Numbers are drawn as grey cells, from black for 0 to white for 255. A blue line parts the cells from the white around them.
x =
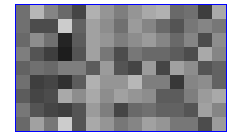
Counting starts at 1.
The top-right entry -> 169
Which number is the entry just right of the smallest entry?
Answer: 84
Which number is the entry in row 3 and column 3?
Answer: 112
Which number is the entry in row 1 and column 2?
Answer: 183
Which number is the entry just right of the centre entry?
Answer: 69
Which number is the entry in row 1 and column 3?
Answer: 133
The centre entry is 84
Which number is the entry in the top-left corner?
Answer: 112
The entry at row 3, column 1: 105
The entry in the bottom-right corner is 155
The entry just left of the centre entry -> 155
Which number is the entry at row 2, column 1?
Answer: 112
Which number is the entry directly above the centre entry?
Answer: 76
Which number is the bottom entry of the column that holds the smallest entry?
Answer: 204
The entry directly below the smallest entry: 126
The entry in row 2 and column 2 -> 76
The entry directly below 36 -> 29
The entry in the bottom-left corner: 105

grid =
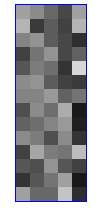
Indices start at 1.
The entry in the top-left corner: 160
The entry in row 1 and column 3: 104
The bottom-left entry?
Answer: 160
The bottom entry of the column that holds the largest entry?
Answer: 46
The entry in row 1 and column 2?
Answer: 139
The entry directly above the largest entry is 98
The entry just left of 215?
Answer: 52
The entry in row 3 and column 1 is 132
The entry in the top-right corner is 160
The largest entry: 215

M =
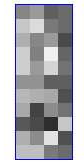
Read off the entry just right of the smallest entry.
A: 198
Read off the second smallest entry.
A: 67
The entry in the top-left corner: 134
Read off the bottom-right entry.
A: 107
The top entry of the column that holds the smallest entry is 95
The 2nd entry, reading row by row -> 154
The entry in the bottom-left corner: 191
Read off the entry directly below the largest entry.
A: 212
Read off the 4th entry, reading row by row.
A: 107
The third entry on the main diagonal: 154
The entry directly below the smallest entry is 226
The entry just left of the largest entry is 128
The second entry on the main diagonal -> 219

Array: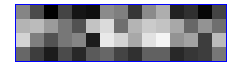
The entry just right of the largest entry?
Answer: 147
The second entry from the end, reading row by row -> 61
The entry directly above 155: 1
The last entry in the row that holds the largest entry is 187
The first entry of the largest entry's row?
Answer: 211
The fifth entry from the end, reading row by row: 97
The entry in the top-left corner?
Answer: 133
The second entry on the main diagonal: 187
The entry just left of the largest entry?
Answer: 226
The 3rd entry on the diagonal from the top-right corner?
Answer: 162
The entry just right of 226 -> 245
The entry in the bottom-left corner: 103
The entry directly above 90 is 28
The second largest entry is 233
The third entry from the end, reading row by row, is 54
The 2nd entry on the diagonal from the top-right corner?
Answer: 147
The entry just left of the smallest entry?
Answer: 75
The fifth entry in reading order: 21

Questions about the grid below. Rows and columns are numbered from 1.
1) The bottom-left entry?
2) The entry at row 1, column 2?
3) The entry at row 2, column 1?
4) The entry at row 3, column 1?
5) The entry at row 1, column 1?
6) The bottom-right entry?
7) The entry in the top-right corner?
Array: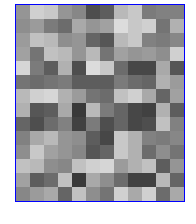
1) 135
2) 208
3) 142
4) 155
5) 149
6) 169
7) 129

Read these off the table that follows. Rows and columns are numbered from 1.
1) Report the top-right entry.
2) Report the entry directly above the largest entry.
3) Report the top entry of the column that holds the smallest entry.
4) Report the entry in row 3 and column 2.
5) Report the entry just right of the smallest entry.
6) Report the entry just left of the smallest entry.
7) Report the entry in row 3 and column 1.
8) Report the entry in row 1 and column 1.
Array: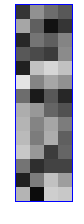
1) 88
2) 32
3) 145
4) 116
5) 206
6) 180
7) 39
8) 53

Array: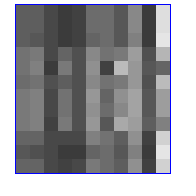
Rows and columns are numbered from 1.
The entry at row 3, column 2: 87
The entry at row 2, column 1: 94
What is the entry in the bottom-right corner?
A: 209
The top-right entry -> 222
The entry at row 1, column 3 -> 72
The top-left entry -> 94
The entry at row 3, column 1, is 94
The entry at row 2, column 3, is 72
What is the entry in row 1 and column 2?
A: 94
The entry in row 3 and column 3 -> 72
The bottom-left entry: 100

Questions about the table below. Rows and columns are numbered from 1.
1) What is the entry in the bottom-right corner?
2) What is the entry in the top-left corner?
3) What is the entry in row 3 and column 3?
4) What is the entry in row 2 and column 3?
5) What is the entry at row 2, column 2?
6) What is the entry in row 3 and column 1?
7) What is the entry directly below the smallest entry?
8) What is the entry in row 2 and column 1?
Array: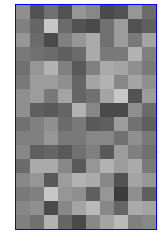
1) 135
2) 143
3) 74
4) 199
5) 101
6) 150
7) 101
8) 128

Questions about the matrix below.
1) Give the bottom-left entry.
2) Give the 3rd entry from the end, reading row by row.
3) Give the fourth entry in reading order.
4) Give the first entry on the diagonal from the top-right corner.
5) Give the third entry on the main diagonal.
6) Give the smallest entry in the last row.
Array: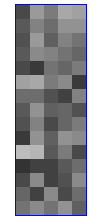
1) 115
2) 115
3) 168
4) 161
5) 96
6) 96

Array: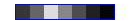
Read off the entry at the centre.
135
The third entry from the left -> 221
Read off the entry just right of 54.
101

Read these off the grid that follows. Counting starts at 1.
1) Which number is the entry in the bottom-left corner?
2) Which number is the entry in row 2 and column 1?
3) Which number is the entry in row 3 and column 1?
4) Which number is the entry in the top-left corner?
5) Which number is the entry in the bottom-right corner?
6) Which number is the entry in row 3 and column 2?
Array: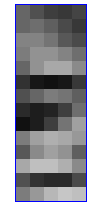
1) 124
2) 102
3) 131
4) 102
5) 191
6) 131
